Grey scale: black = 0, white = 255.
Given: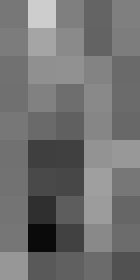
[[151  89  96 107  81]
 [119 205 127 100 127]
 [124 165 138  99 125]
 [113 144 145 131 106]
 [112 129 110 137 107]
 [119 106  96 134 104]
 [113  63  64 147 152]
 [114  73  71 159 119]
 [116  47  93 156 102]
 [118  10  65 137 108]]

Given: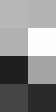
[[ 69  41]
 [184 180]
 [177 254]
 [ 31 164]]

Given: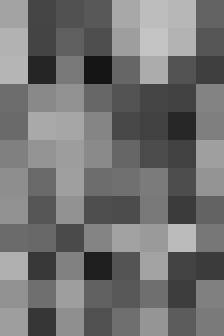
[[158  54 143  80 111 149  92 122]
 [163  69  81  88 168 189 183  99]
 [178  68  95  78 158 195 179  85]
 [181  37 120  21 102 172  83  63]
 [109 137 145 103  83  69  66 131]
 [106 169 166 133  72  65  39 127]
 [128 148 157 138 102  75  65 159]
 [142 105 159 109 112 123  77 148]
 [145  86 146  78  75 120  59  99]
 [107 104  74 132 162 154 187 119]
 [175  55 129  30  84 163  67  59]
 [145 111 158  97  88 111  61 128]]

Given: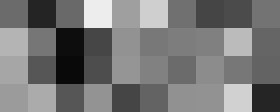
[[155 171  86 147  69  99 145 146 209  37]
 [107  36 105 237 159 207 112  69  75 115]
 [180 118  13  70 146 120 125 128 187 101]
 [166  86   9  77 149 129 107 140 119  99]]

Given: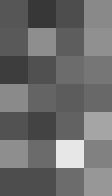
[[ 77  77 108 151]
 [ 86  55  77 137]
 [ 89 142  93 144]
 [ 61  80 108 118]
 [138 100  92 104]
 [ 82  67  98 165]
 [142 107 231 129]]

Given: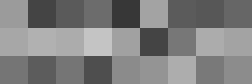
[[117  92 117  78 139 148 173 121 140]
 [155  68  90 108  55 163  91  87 102]
 [167 177 172 196 161  68 119 172 163]]

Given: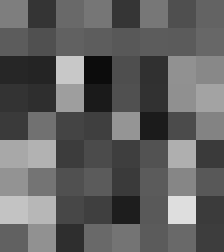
[[ 97 145  46 105 116  91 105  61]
 [126  52 105 118  53 119  79  99]
 [ 92  80  97  93  88  92  91 103]
 [ 38  36 200  12  78  48 145 136]
 [ 51  46 158  26  80  49 144 163]
 [ 58 113  68  63 149  27  75 131]
 [168 178  60  75  62  82 175  58]
 [147 116  80  91  58  91 134  88]
 [195 183  71  63  29  89 222  59]]
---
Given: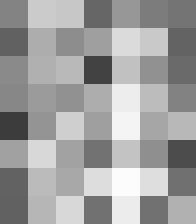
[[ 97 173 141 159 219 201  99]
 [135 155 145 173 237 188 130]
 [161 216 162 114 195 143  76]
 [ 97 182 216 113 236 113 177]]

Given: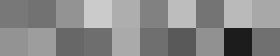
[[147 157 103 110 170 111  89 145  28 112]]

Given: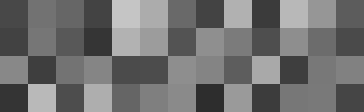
[[ 66 118  88  53 178 156  83 143 123  78 142 108  74]
 [ 52 185  77 174 101 127 138  45 154  60 119 121  69]]

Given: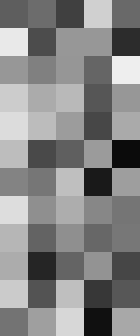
[[233  76 151 151  44]
 [204 171 185  86 151]
 [189  73  95 155  11]
 [221 143 173 135 117]
 [172  37 100 147  70]
 [115 159 215  16 168]]

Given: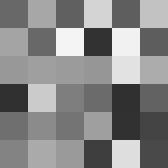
[[164 104 244  50 241  93]
 [ 48 203 126 107  48  98]
 [131 170 154  62 222  73]]

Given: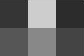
[[ 86 136  68]]

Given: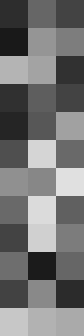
[[ 25 149 125]
 [ 48  94  67]
 [ 79 213 105]
 [105 219  96]
 [110  27 102]
 [199 178 170]]

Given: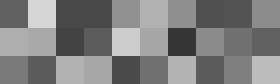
[[174 169  67  92 204 166  53 139 112  96]]
